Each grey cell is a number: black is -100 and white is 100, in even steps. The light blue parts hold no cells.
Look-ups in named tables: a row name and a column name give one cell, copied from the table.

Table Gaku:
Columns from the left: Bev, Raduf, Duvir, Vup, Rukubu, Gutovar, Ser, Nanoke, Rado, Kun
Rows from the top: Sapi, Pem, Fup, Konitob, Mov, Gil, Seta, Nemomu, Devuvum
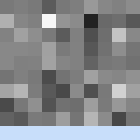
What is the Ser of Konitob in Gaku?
-32
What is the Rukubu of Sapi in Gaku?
-6
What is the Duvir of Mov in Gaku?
1
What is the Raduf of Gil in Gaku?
0
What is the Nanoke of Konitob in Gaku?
-11
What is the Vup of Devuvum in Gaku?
-7
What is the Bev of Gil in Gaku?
-9
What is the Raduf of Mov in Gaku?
0
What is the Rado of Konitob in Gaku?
11
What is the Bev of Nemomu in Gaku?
-42
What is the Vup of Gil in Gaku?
-40
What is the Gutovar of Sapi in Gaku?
-1

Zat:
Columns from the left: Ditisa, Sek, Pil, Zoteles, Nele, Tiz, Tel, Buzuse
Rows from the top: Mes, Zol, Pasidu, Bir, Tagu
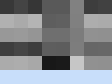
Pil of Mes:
-58
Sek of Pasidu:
21
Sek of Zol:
33
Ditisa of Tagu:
34
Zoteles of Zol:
-26
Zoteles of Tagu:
-81
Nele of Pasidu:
-13
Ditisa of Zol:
39
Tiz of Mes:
1
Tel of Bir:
-20
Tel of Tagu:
14
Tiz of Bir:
-2
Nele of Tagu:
-80
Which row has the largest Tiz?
Tagu

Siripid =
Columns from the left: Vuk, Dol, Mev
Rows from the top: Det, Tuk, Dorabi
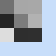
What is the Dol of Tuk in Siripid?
-3
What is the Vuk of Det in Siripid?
-11
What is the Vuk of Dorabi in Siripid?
73
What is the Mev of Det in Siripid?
32
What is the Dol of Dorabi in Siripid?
-64
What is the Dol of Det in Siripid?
31

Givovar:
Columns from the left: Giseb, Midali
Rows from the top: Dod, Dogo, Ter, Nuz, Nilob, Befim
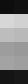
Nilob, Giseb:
28
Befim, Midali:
-81
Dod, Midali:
-87
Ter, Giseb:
48
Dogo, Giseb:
69
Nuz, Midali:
20
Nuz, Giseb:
23
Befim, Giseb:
-84
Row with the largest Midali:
Dogo

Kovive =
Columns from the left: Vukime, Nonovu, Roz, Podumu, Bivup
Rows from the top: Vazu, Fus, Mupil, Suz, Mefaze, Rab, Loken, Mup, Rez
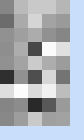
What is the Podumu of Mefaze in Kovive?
36
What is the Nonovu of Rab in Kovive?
14
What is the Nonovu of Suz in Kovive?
36
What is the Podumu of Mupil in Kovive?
14
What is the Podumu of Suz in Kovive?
97
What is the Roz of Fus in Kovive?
67
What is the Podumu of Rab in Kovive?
69
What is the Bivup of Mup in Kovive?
21
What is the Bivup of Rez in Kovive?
27
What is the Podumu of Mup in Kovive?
-31
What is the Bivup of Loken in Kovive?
48
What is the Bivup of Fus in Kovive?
21
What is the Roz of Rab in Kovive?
-39
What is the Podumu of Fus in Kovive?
28
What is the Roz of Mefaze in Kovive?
59
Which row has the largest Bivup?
Suz

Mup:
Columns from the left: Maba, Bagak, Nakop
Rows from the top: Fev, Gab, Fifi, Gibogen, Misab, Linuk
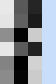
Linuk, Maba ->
9
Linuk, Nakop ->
59
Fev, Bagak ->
-30
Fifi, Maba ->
11
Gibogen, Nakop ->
-73
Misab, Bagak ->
-100
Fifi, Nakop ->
60
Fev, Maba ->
82
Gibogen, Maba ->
81
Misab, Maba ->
3
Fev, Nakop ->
-71
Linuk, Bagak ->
-97
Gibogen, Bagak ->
-29

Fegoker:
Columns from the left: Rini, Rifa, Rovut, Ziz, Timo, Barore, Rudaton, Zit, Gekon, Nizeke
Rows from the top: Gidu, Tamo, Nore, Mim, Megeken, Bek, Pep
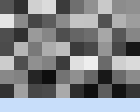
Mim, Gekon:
-44
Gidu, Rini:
-33
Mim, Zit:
17
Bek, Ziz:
-89
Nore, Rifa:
-62
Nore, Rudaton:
-14
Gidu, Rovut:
63
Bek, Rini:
7
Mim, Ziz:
36
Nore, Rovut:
21
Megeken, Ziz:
2
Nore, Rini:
-39
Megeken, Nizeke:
71
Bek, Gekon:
-16
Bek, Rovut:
-71
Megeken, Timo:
-54
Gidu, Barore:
-13

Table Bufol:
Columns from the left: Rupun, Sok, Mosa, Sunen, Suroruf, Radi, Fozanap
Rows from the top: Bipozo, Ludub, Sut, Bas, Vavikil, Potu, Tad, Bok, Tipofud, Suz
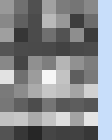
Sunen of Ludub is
45
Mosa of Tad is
34
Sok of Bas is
-41
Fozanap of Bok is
-33
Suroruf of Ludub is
19
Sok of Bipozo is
-12
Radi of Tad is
29
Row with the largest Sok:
Tipofud

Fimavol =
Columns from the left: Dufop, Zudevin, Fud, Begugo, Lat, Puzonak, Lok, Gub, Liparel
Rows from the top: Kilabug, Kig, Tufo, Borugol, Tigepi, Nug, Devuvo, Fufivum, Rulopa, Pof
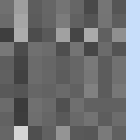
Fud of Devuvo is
-20
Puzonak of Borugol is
-9
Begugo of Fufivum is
-17
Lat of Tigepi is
-26
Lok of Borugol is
-45
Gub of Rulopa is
-27
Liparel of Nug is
-12
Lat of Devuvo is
-17
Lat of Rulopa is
-30
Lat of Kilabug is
-9
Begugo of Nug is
-19
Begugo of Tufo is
-30

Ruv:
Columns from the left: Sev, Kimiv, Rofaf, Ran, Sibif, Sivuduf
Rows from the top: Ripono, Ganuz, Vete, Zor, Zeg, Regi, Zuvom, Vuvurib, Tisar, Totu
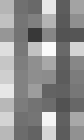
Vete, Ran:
5
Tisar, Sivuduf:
32
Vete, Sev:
18
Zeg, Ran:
32
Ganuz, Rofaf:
0
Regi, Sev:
62
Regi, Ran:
10
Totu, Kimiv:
-15
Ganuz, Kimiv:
-8
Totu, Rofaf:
-22
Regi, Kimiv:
2
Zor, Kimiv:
-6

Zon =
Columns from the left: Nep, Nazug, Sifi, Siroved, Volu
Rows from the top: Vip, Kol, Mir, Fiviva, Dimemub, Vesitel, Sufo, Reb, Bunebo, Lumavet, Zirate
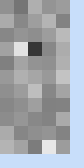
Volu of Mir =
46
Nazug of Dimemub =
29
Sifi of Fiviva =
-58
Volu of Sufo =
29
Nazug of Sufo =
22
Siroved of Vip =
16
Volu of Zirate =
22
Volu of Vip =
22
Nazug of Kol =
7
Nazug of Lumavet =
5
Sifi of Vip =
37
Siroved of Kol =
41
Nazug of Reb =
12
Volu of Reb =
2
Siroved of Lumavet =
16
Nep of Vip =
14
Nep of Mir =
6
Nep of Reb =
6
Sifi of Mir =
11

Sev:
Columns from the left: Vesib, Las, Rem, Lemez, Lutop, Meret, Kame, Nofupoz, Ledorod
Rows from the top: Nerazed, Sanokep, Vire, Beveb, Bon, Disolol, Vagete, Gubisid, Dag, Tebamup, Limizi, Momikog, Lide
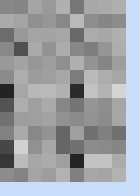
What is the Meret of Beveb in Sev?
6
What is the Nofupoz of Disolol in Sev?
36
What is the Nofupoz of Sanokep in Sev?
5
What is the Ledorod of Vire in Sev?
38
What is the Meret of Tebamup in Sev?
25
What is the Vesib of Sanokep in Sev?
33
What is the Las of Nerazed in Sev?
4
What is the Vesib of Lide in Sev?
10
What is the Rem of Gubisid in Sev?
25
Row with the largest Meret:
Sanokep

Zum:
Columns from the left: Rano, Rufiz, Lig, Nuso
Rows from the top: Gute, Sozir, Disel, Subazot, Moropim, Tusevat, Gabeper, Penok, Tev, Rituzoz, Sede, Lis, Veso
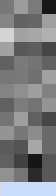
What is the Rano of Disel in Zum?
66
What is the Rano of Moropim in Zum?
-24
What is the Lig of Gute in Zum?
-4
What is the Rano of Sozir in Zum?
4
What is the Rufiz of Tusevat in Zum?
-5
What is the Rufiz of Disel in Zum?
27
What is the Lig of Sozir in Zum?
-20
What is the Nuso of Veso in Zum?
-31
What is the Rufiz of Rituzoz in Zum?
-6
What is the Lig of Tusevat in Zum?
-12
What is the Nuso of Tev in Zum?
-45
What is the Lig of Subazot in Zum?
-27
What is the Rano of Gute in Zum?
-6
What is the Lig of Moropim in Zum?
-9
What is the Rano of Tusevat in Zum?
-7
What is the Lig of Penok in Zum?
-10
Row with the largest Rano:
Disel

